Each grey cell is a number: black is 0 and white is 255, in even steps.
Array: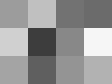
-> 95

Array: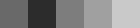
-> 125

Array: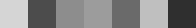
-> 106

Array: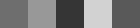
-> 53

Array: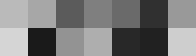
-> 40

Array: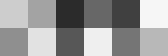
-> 239

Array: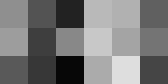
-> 171
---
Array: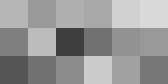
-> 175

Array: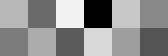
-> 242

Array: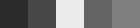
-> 235

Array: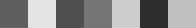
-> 79

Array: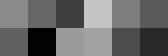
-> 62

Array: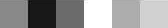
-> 106

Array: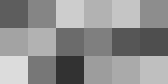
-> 205

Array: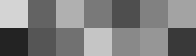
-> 176
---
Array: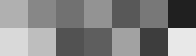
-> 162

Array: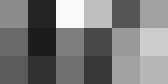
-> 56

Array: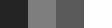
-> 125

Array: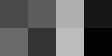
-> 51

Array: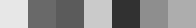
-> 49

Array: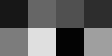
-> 223
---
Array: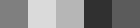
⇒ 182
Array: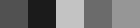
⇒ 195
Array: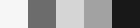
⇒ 213
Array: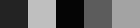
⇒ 5
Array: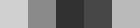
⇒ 49
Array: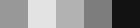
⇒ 178
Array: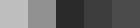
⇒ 42
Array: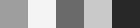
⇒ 106
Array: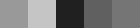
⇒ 32
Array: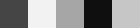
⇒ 166
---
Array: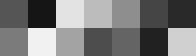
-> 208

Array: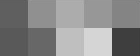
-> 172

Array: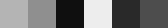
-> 143

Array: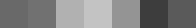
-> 148

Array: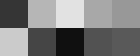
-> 182

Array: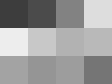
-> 200

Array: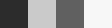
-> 96
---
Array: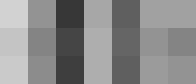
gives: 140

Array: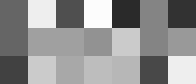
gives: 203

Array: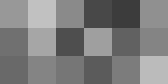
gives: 132

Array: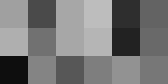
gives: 132

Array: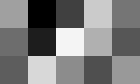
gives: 216

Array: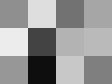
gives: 14

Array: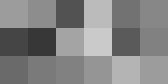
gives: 122

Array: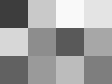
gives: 154
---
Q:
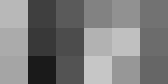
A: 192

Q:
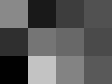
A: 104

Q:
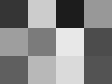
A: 232

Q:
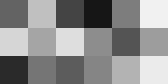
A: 84

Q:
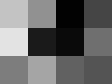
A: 10

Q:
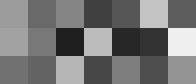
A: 51

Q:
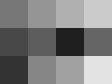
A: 31

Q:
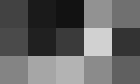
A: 209

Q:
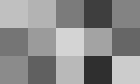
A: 163

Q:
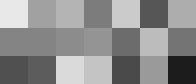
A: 188
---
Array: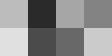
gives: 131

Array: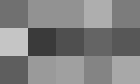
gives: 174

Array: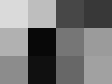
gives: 56

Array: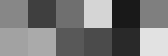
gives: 213

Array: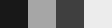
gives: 236

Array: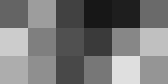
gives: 23
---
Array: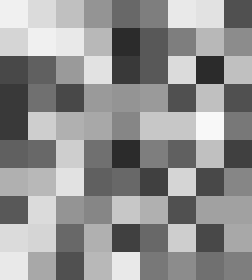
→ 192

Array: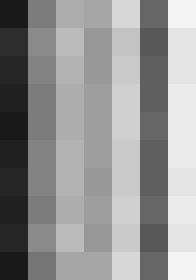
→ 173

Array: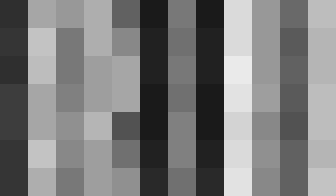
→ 152

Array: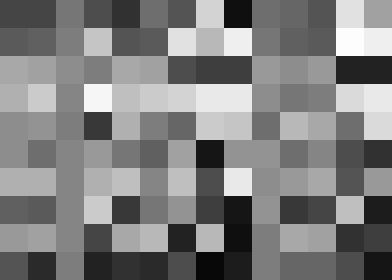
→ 118

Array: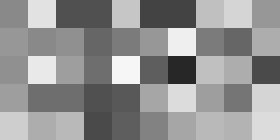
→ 80

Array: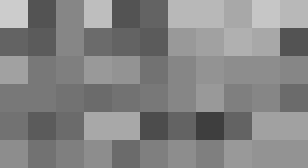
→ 134
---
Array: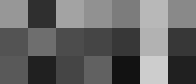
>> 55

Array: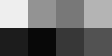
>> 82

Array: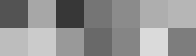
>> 125

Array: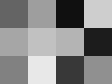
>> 28

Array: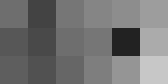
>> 171

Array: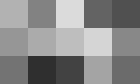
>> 136
